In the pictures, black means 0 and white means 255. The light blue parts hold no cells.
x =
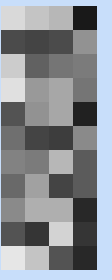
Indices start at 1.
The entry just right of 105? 161
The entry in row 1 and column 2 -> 196
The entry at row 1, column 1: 217
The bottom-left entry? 230
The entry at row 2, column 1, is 75
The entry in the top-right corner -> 25
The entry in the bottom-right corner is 40
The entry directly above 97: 68
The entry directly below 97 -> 153
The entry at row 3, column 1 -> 204
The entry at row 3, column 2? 97
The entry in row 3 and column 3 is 117
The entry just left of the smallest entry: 183

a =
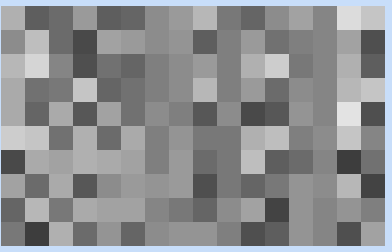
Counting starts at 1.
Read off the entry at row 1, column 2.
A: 94
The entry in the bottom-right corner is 162
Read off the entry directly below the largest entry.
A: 197
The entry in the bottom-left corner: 120
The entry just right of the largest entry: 79
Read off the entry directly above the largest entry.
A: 183
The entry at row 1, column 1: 176
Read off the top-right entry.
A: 197
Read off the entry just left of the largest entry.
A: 133
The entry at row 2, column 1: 140
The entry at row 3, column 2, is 213
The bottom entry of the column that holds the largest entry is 79
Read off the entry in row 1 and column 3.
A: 107
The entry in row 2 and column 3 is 107
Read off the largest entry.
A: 227
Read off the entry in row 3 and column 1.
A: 183
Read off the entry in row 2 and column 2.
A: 190

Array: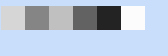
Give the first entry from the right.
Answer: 252
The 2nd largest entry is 214
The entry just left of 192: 133
